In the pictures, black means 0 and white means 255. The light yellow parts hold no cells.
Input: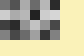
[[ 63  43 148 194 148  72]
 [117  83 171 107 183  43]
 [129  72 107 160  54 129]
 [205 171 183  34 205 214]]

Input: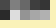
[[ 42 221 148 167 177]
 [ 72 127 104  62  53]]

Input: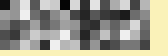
[[ 15 149 227  87 215 203   5 215  46 227  77 172 215  67 182]
 [ 77  57 138 203 172 182 239 128  37 109 193 109 239 182  98]
 [ 98 128 203 160  46 239 182 193  67 149  57  77 119 119  67]
 [128  77  98 160  87 119 160 149  57  46 138  98 138 215 109]
 [160 149 239 109  77 138 172  67  37  87  57  46  27 109 138]]

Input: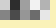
[[132  75 150 108 231]
 [208  45 159 242 179]]

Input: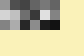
[[131 172  39 140  29  18]
 [151  79  68 100 120 100]
 [212 192 111  57 224 131]]

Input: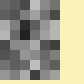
[[ 74 137 137 170  83  63]
 [ 83  94 149 137 105 126]
 [ 94  83 126 160 114  74]
 [105  94  74 190 137 114]
 [114  94 105 190 114  94]
 [149 126 170  63 137 160]
 [170 126  45  94 149 181]
 [181 105  33 114 160 181]]

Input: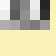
[[174 165 134 122 154]
 [236  90 144 226  48]
 [248 100 134 236  37]]
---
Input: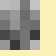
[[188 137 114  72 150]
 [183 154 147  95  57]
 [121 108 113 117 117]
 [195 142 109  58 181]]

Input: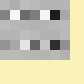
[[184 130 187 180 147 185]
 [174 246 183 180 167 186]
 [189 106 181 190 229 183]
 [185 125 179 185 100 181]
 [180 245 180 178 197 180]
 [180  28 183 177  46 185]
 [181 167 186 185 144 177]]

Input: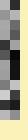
[[185 149 168 165  51  86 162 158 124 205  50 184]
 [ 44 181 107  88 162   9  19  19 194  61  27 142]]

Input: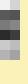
[[240  89 122  42 202 179]
 [212  84 134  61 189 163]]

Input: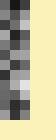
[[102 134  63 167 122  80 150  50 108 104 100 155]
 [ 23  81 111  36  72 155  61 154 174  95  46  53]
 [ 62 150 194  91 129 163 104 163 226 184  75 128]]

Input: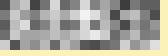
[[ 77 123  92 110 205]
 [167 201 189 201  83]
 [196 156 219 164 164]
 [ 67 128 102 164 142]
 [115 181 130 170 184]
 [215 203 191 190 105]
 [104 170 107 171 190]
 [131 208 120 193 157]
 [216 242 215 214  87]
 [129 221 116 232  77]
 [166 175 186 204 105]
 [132  73 137 107 118]
 [ 60 170  73 152 207]
 [120 190 154 186 149]
 [ 95 128 116 125 179]
 [ 95  77 149 131 222]]

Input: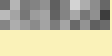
[[109 186 133]
 [181 164 173]
 [123 119 155]
 [131 156 139]
 [145 164 163]
 [ 95  98 124]
 [132 132 164]
 [211 168 105]
 [173 119 147]
 [141 144  96]
 [103  61 107]]

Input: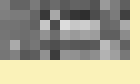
[[131 127 115 117 120 118]
 [100 123 115 113 170 129]
 [100 123 110 110 107  88]
 [122 102  98 115 118  93]
 [ 90  56 198 146  90 145]
 [107 168  75 109  79  60]
 [ 90  72 220 165  93 148]
 [ 99  53 199 154  88 145]
 [ 97  46 205 163  86 132]
 [ 83  76 184 157  90 142]
 [154 104 104  96 187 178]
 [125 123 108  95 148 159]
 [ 95  64 170 139  97 120]]

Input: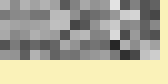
[[181 121 173 169  83 150]
 [140 137 163 136 123 147]
 [178 139 158 147  83  95]
 [162 118 162 175 104 178]
 [178 117 167 164  85 148]
 [162 186 191 157 101  99]
 [ 89 188 189  82 170 119]
 [130 144  69 175 147 115]
 [168  96  86 184 105 143]
 [147 110 146 131 116 151]
 [156 122 184 134 105 160]
 [227 151 201 217  38 122]
 [ 86 205 135  75 176  48]
 [129 212 140 154 141  72]
 [ 84  83  98  94 182 193]
 [ 98  71 136  81 161 205]]
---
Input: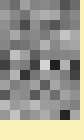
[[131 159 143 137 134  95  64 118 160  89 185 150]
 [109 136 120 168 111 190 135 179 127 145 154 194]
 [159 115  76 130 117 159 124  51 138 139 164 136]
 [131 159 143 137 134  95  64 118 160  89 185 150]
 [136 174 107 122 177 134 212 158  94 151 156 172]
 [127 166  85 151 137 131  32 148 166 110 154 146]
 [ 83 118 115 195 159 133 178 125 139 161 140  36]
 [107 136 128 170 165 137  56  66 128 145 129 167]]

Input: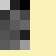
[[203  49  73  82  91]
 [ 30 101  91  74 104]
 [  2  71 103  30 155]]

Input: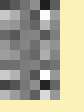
[[ 67 199 156 105 150 157 111 202  67 183]
 [ 89 174 149  89 121 149 112 179  84 155]
 [113 126 119 130 133 118 124 124 119 127]
 [142  85 102 132 111 104 128  84 142  95]
 [ 31 251 182  88 161 174 102 254  36 217]
 [ 93 157 136 125 146 132 114 152 101 151]]

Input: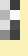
[[222 181 222 138]
 [ 59 248  78  65]]

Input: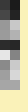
[[ 57  71 152 155  44 230 138 159 166]
 [ 27  35 200 178  39 132 202 215 167]]

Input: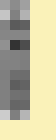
[[161 197 131 134 145 132 130 127 129 128 128 204]
 [140 129  91 134  51 129 130 110  94 113 102 127]
 [160 178  96 134  77 127 126 109  99 111 104 181]]

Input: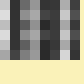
[[201 221 190 219 193 166]
 [ 50  50  53  50  52  67]
 [106 143  91 140  95 126]
 [150 168 145 166 146 153]
 [ 52  68  42  68  44  42]
 [ 55  60  58  59  56  64]
 [173 200 167 197 168 214]
 [ 63  80  57  78  58  52]]
